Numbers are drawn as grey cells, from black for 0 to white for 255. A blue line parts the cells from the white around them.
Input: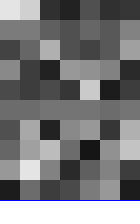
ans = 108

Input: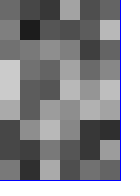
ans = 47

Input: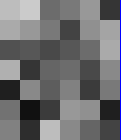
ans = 45

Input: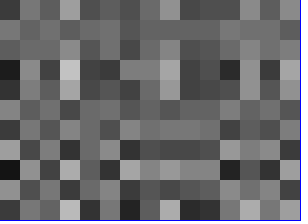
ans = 119

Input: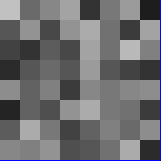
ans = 128
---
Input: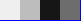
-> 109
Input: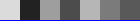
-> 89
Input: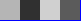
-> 91
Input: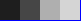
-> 213
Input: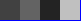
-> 192
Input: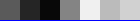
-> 209
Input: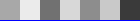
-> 58
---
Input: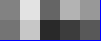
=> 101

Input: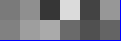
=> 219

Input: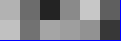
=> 138

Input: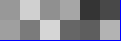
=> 166

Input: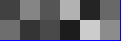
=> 178

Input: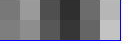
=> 47

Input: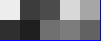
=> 75
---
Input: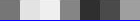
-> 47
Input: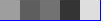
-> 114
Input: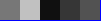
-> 16
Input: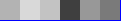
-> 63
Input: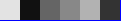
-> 136
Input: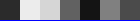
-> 20
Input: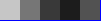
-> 57
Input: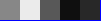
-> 88
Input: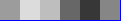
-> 103
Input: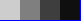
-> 127
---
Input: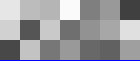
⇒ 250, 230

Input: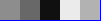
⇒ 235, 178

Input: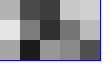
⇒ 229, 208

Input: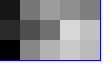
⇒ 215, 201

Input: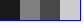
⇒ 204, 128

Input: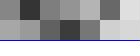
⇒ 223, 215

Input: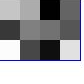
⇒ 252, 225

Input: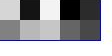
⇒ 243, 214

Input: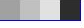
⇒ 225, 192
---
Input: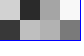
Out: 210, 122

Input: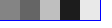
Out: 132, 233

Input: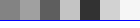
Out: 131, 246

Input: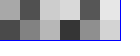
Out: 168, 211

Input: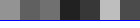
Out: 147, 75

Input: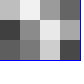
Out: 190, 72

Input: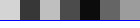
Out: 212, 156

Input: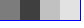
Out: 124, 226
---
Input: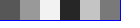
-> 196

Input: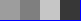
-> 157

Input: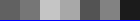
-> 168

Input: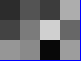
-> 173

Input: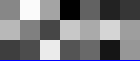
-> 235

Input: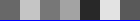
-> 197

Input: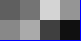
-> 170

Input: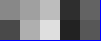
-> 189
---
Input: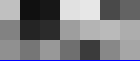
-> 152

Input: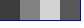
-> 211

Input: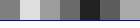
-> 156

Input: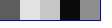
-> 198

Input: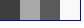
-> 90

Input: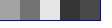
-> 230
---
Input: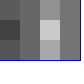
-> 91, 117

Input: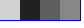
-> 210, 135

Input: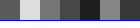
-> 91, 57

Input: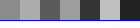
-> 139, 34

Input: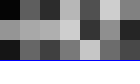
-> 5, 72

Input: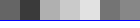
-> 101, 135

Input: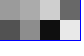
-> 155, 233

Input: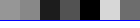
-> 150, 109

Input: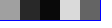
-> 160, 100
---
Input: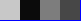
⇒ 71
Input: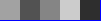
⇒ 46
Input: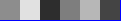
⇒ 68
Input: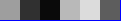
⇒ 93
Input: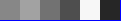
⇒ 38
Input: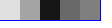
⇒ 127
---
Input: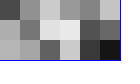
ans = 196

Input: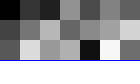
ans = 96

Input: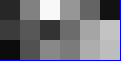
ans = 18

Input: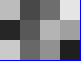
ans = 229

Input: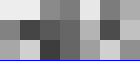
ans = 173

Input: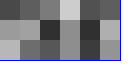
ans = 94

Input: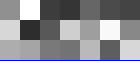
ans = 68

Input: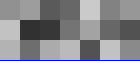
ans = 151

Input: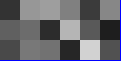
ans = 135
